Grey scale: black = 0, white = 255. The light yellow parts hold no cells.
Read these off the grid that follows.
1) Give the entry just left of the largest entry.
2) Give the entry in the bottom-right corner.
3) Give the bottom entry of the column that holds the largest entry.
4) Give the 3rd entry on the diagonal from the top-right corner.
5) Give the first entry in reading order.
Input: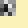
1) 33
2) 192
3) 61
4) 18
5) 135

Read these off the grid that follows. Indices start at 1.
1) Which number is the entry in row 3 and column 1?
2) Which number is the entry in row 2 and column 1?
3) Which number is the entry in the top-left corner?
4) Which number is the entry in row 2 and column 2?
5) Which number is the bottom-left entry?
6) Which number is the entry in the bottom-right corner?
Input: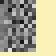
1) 139
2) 127
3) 36
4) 127
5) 152
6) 167
